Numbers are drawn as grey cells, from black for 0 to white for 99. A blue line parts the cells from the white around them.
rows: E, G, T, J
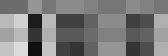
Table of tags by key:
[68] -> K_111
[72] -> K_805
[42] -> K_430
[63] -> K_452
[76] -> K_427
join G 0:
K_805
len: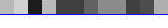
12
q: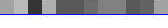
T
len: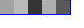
5

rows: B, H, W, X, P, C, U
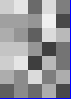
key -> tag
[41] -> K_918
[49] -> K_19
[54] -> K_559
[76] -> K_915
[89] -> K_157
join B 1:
K_157
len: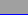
2
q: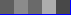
U

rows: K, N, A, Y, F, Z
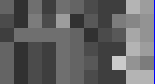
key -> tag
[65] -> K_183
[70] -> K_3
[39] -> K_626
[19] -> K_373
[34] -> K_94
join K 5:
K_626
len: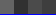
4
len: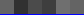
6
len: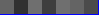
7

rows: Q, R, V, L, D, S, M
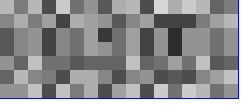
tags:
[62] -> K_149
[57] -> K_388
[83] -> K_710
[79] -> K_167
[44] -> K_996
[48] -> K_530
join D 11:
K_996
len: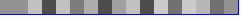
17
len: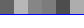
6

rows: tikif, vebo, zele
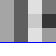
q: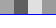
zele
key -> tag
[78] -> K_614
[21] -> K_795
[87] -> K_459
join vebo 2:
K_614

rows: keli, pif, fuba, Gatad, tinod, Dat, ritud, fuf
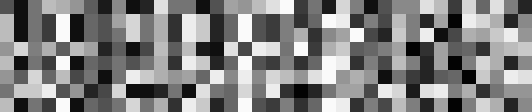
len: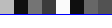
8
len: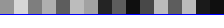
16
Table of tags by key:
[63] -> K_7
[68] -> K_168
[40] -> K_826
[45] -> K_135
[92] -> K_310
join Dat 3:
K_826
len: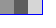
3
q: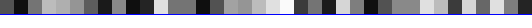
keli
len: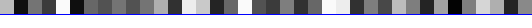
38

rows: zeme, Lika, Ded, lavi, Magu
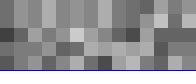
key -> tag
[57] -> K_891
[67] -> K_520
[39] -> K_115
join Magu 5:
K_520
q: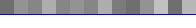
Lika
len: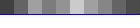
10
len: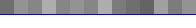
14
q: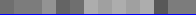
lavi
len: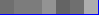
7

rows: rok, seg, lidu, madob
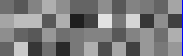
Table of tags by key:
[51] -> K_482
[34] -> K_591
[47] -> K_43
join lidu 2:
K_591
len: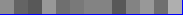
13

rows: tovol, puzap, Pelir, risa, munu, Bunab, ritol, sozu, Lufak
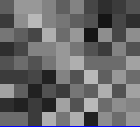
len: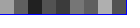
9
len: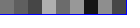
9
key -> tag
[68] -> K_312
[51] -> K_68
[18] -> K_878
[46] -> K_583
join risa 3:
K_68
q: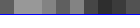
tovol

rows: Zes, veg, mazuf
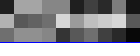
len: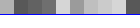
10
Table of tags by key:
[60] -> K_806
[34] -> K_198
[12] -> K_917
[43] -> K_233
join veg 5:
K_806
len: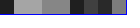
9
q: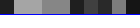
Zes
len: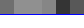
6
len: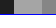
4
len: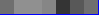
7

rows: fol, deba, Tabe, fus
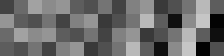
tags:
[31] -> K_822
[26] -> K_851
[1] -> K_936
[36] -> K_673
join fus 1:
K_822
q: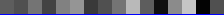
fus
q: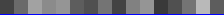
fol
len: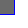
1
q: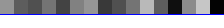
deba

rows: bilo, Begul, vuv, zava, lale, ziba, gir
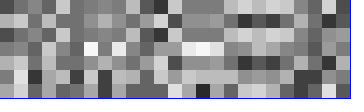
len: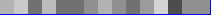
15
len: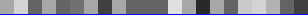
22

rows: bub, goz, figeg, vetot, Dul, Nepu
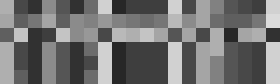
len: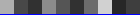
10
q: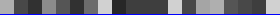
vetot
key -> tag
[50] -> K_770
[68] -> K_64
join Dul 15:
K_770
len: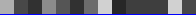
14
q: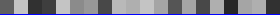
figeg
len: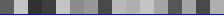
16

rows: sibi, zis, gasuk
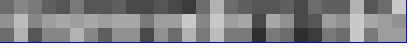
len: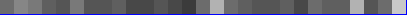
29
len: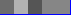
5

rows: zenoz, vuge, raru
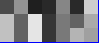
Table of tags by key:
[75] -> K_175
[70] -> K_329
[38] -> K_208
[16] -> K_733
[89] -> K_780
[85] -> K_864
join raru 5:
K_329
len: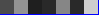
7

